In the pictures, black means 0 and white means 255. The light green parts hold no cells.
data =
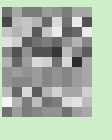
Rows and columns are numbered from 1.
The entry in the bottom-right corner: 167
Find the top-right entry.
167
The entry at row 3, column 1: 197
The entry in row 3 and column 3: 197
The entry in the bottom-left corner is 113
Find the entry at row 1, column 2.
167
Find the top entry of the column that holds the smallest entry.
167
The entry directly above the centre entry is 82
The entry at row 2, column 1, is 71
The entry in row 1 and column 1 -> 113
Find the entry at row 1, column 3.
124
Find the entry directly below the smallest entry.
156
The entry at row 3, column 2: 179
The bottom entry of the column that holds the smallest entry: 156
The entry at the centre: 208
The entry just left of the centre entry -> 217
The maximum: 245
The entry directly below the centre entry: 134

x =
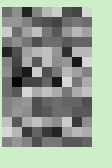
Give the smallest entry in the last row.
79
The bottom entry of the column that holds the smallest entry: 150
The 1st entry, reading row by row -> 109
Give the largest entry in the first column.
215
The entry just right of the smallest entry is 68
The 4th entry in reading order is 130
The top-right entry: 215
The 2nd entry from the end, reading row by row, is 88
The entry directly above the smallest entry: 56
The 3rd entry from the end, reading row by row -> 88
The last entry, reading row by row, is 100
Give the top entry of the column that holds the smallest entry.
141
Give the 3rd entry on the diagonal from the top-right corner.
150
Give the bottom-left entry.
130
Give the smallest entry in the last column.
79
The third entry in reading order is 35
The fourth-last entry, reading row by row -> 119
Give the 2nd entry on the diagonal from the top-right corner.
119

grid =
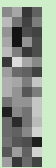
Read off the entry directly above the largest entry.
125
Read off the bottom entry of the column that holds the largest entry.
55
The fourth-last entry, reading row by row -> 157
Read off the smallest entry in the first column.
31
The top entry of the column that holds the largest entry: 166
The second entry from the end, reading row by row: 106
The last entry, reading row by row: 66
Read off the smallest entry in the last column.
31
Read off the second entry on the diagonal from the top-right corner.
66
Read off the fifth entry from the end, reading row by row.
210
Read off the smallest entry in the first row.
55
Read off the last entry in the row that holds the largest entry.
136
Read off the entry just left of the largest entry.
55
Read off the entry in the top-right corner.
97

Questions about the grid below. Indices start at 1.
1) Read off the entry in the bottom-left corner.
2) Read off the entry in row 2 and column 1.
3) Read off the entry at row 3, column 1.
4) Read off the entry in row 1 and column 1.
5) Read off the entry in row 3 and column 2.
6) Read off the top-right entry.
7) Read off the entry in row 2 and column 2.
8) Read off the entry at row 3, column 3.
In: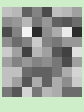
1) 119
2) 141
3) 75
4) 192
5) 131
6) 160
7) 151
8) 244

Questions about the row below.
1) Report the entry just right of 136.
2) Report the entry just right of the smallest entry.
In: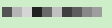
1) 158
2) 105

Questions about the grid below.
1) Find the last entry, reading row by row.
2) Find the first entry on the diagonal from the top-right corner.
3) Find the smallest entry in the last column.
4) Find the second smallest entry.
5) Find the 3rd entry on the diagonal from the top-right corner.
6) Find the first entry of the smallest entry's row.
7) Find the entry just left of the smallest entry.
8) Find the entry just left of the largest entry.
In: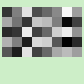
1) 158
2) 158
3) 41
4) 10
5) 207
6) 177
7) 86
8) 137

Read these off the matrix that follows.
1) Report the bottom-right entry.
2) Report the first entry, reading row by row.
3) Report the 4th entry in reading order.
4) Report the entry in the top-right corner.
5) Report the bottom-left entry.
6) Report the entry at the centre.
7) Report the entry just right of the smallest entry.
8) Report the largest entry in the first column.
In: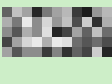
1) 37
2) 98
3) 37
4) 184
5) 162
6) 37
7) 151
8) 174
